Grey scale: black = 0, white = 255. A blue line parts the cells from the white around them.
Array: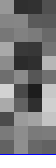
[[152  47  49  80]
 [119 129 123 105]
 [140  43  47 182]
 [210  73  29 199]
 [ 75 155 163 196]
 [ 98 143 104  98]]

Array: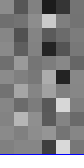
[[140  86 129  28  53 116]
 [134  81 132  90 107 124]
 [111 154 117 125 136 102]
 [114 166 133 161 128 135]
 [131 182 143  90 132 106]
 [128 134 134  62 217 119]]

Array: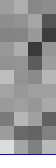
[[158 174 136 141]
 [132 133 153  60]
 [146 148  92 157]
 [163 152 159 159]
 [123 182 160  97]
 [220 164 128 184]]

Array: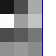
[[ 23  77 170]
 [ 75  90 119]]

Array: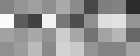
[[131 149 160 143 170 140  71 127 130  44]
 [162 150 168 147 205 167 114 163 183 103]]

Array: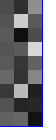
[[ 76  47 142]
 [ 91  16  77]
 [ 89  55  98]
 [ 56 186  32]
 [ 98 102  18]]

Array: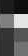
[[29 14]
 [52 85]]
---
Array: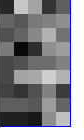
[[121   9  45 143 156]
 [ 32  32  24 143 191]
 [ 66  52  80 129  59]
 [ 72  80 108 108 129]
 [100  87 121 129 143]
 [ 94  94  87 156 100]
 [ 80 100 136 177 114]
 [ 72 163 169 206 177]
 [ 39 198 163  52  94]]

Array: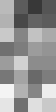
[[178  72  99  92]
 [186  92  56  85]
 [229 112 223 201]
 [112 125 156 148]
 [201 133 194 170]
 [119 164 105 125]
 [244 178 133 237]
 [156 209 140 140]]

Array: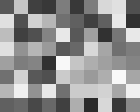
[[189  64  80 132 232  88 160  49 118 232]
 [224  80 210 182 112  96  64  96 232  49]
 [ 96 104  72 104  64 174  42 216  56 138]
 [160 125 132  49 248 197 174 160 146 132]
 [224 146 182 154  88 104 216 166 112 125]
 [ 88 197  64  56 125  56 125 216 224  80]
 [112 210  88  80 203 174 154 174 248 166]
 [182 240 146 232 112 203 203 210 166 240]]

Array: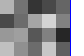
[[ 73 108 165 212 129]
 [180 115  52  73 101]
 [192 144 108 199  95]
 [152 159  87 129  38]]

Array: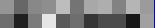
[[110  32 123 229  90 110  54  75  75  24 161]
 [149 103 136 142 189 116 168 174 130 181 155]]

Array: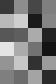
[[ 87  94 171  34]
 [127 108 164  42]
 [ 57 141  71 127]
 [228 171 114  19]
 [148 199  49 156]
 [185 207  26 133]]

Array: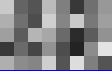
[[159  92 181 167 106  43  92 146]
 [201 100  84 187 127  56 112 152]
 [ 56 106  69 146  77  35 140 227]
 [175 112  77 207 133 201 120 159]
 [175 140 133 207  84 221 127  84]]

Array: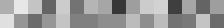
[[224 150 107 150 196 128 128 142 142 188 142 188 115 121 196 107]
 [174 231 196 100 204 115 181 166  55 158 204 210  63 166 100 158]]
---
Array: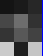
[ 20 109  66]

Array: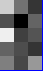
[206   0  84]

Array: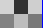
[211 189]

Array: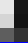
[231  20]

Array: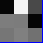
[  6 124 113]

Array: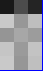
[ 25 151 156]

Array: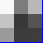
[248  57  61]

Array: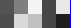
[ 83 217]

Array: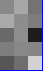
[137 141  29]
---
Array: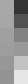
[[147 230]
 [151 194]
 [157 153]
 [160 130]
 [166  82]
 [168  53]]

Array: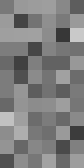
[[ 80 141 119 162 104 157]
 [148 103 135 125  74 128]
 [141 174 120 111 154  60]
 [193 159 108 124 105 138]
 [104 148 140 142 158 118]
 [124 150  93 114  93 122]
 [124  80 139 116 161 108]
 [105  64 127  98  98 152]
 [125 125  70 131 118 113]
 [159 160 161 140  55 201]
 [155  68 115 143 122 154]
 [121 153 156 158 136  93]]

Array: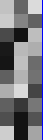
[[206  19 165]
 [ 79  19  83]
 [ 96  56 119]
 [174 218  68]
 [ 96 179 114]
 [ 21 192 108]
 [ 25 185 174]
 [ 74  18 190]
 [203 132  97]
 [194 101 219]]

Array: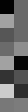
[[120 124]
 [204  45]
 [ 51  82]
 [162   7]
 [107 142]
 [ 86 105]
 [162 105]
 [  2 105]]

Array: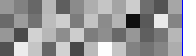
[[ 81 236 197 103 210  72 186 253 197 130 115 133 173]
 [151  74 210 183 141 205 125 142 104 151  95 118 183]
 [106 156 114 188 206 124 195 139 180  16  89 234 132]
 [152 129 103 183  94 139 174 197 164 205 110  83 166]]

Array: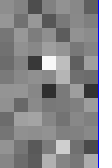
[[134 108  92 177 133 119 172]
 [147 118  89 124 207 112  74]
 [117 144 142 146 128 129 137]
 [108 160 164 134 115 136 128]
 [145 104 138 120 122 128 157]
 [148 149 135  47 122 158  50]
 [122 137 144 138 181 111 108]
 [108 130  56 248 190  95 159]
 [113 145 136 159 148 120 132]
 [118 152 125 143  92 146 140]
 [150 113 152  86 121 137 127]
 [142 131  77 129 146 136  95]]

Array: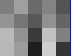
[[183 156  30 206  53]
 [185 146  58 193 128]
 [148 118  88 145 101]
 [126 159 106 131  84]]

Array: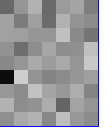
[[143 169 178 136 189 152 140]
 [178 141 146 173 101 163 149]
 [151 139 194 164 151 173 132]
 [ 13 205 147 131 139 150 159]
 [136 149 170 156 169 149 200]
 [146 110 141 166 142 144 191]
 [161 159 150 149 192 138 117]
 [162 124 159 108 177 147 139]
 [104 149 177 106 155 164 126]]
